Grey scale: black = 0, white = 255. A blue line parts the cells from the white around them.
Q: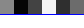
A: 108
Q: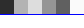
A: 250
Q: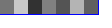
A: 96
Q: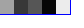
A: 236
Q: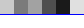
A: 224
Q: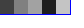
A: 196
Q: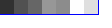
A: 223
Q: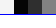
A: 130
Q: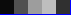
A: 48
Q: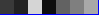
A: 168
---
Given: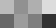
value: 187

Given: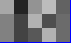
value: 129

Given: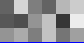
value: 87

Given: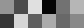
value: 149

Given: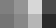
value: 127

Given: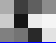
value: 204
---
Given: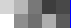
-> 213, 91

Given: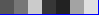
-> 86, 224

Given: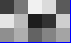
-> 60, 164

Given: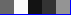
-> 104, 148

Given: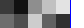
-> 58, 47

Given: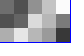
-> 110, 56

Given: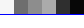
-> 246, 7

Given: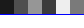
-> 26, 122

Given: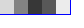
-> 217, 236

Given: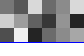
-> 119, 167
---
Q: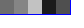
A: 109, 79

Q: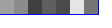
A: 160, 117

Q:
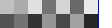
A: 192, 39

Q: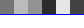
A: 118, 67

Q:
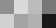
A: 143, 24

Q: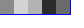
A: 138, 106

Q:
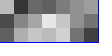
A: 187, 64

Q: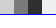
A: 208, 239
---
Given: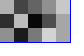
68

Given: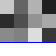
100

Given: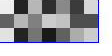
35

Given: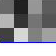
32

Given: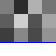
43

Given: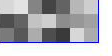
227
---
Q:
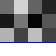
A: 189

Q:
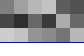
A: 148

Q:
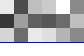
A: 233

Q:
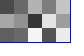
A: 245

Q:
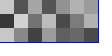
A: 65

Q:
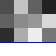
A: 237
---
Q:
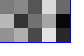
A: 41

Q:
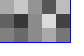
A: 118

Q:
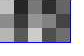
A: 110

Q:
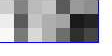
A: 69

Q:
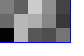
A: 116

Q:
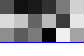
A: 163
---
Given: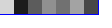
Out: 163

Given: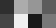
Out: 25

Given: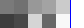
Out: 103

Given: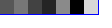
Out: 1

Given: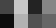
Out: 81

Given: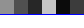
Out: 11

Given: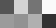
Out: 176

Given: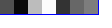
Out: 103
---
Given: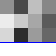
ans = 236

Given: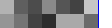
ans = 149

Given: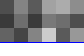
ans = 58

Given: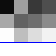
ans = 168

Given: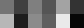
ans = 183

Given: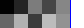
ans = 102

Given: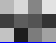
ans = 62
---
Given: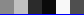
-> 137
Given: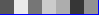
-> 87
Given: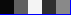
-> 8
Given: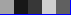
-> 163
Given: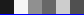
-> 26
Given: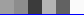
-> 159
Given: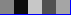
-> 133
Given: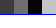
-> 61
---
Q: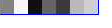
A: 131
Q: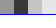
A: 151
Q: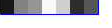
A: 24
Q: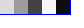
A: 220
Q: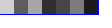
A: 208
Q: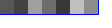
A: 87
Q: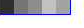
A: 47
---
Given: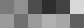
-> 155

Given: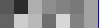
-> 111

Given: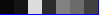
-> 43

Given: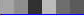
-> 48

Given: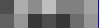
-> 78

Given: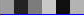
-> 123
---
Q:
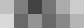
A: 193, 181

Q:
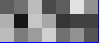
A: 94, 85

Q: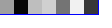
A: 159, 56

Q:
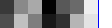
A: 57, 227

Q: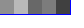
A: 143, 64

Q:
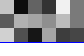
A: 197, 70
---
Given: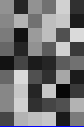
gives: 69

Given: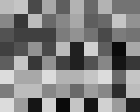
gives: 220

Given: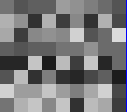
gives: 116

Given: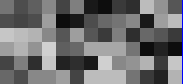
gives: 104

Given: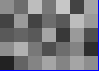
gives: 34

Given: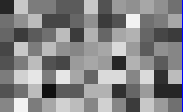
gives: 134
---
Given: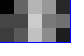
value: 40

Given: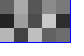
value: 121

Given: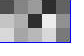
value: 98

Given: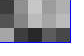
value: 176

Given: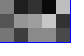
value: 190

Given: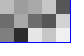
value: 86

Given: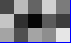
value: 123
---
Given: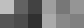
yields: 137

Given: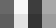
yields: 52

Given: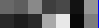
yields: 8

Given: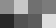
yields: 92

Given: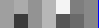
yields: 106

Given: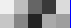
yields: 170

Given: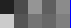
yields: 104

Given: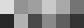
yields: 95

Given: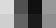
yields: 27

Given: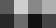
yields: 17
